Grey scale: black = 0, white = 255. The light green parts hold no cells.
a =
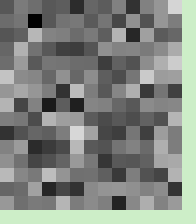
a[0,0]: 87
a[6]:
[150, 167, 150, 125, 50, 188, 125, 88, 134, 175, 57, 117, 64]
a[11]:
[144, 113, 69, 81, 100, 153, 120, 54, 89, 86, 97, 165, 169]
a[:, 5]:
[44, 120, 108, 61, 108, 103, 188, 31, 155, 215, 184, 153, 112, 50, 124]
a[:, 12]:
[213, 125, 103, 171, 204, 159, 64, 135, 181, 124, 125, 169, 179, 52, 154]
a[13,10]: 129
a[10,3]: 59
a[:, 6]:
[102, 90, 122, 85, 107, 141, 125, 133, 91, 163, 89, 120, 113, 138, 139]
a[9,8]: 62
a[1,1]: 117
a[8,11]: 81
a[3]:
[102, 177, 114, 88, 64, 61, 85, 144, 131, 133, 122, 139, 171]
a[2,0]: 85
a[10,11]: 175
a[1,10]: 82
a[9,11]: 157
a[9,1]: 82
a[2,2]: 183
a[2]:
[85, 96, 183, 131, 127, 108, 122, 94, 180, 39, 160, 91, 103]
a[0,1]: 123
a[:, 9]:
[50, 145, 39, 133, 82, 118, 175, 88, 77, 118, 130, 86, 126, 144, 136]
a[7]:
[180, 69, 130, 26, 93, 31, 133, 129, 103, 88, 139, 132, 135]
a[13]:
[101, 107, 161, 38, 70, 50, 138, 148, 150, 144, 129, 140, 52]
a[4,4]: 116
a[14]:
[152, 111, 122, 119, 181, 124, 139, 127, 35, 136, 174, 130, 154]
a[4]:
[109, 155, 89, 118, 116, 108, 107, 61, 97, 82, 141, 175, 204]

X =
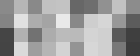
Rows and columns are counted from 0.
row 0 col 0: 138
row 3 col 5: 148
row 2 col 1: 177
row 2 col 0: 69
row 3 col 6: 215
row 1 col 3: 164
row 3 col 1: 218
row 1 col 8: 152
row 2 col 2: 114
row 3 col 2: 158
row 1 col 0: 132
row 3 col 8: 120

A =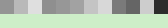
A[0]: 148
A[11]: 44
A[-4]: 122
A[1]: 185

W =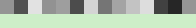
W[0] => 148
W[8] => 164
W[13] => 149
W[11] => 65

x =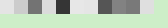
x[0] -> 228
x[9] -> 121
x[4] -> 53
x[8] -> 130

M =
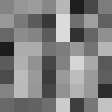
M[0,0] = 132
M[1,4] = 219
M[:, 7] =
[124, 96, 144, 182, 89, 94, 44, 194]
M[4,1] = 175
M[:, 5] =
[30, 111, 49, 152, 213, 189, 178, 62]
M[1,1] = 121
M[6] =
[131, 186, 151, 70, 145, 178, 153, 44]
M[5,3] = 60
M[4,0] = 92
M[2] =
[103, 140, 132, 92, 219, 49, 101, 144]
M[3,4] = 125
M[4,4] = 129
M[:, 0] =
[132, 152, 103, 28, 92, 75, 131, 105]
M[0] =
[132, 150, 156, 135, 183, 30, 72, 124]
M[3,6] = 115
